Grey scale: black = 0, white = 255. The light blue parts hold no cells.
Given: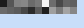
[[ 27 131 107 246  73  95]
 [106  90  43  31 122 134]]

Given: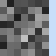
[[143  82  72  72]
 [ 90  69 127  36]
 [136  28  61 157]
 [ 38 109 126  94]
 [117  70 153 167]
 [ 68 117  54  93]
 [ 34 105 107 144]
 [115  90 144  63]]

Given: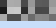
[[ 57 169 152  89]
 [ 25 201 164  72]
 [169  77 108 133]]

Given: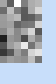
[[165 254 173]
 [109 124 171]
 [156 185  94]
 [154 101 121]
 [136 137 213]
 [ 30 139 171]
 [ 83 178 116]
 [ 56 158 211]
 [137 149 189]]

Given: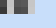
[[ 72  85 198]
 [ 56  75 200]]

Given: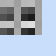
[[177 159 188]
 [109 165  75]
 [ 81 167  27]
 [196 159 222]
 [ 85 169  35]]

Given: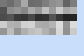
[[119 127 107 125 149 125]
 [ 82 149 169 190 201 178]
 [ 76  58  73  51  55  38]
 [205 175 211 169 220 219]
 [149 148 190 177 215 202]]
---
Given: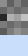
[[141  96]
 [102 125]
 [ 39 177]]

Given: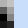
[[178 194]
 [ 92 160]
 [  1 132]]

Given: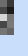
[[108  56]
 [ 70  27]
 [213 118]]

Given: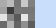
[[171 188]
 [160  60]
 [227 133]]

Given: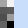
[[164 242]
 [ 87  91]
 [ 78 155]]

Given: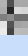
[[179  80]
 [173  39]
 [127 140]]

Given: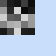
[[ 83  27]
 [157  38]
 [206  95]]

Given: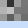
[[167  50]
 [180 194]
 [152  96]]

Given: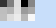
[[ 51 128]
 [190 181]
 [192 221]]
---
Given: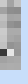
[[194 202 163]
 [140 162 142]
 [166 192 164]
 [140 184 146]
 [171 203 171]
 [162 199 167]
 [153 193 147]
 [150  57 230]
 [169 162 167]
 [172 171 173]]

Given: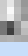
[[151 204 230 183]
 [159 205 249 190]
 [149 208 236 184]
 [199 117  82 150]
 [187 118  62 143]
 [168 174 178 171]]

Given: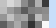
[[ 58 194 216 197 140 100 176]
 [139 188 156 133  92 127 133]
 [147 149 193 157 165  97 188]
 [247  94 135 169 122  50 117]]

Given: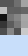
[[163  87  87 111]
 [102 192  96  95]
 [166  18 116 133]
 [163  54  92 121]
 [201  77 134  81]]

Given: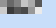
[[ 88 148 104 130 196 170]
 [234 203  59  85  73 152]]

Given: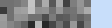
[[113 113 113 118 133 197 113 172  87 169  65 126 149]
 [171  59 113 157 161 194 143 146 113 149 113 116 145]
 [113 158 113 147 145 113 113  78 123  89  93 113  98]
 [122 153 134 120  99  42 184  39  71 113  76 152  71]]
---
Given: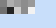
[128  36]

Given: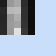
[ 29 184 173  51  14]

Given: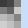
[ 59  99 132]

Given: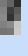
[121  61 101]

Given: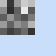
[188  45 105 126  51]

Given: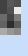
[ 66  82 124]
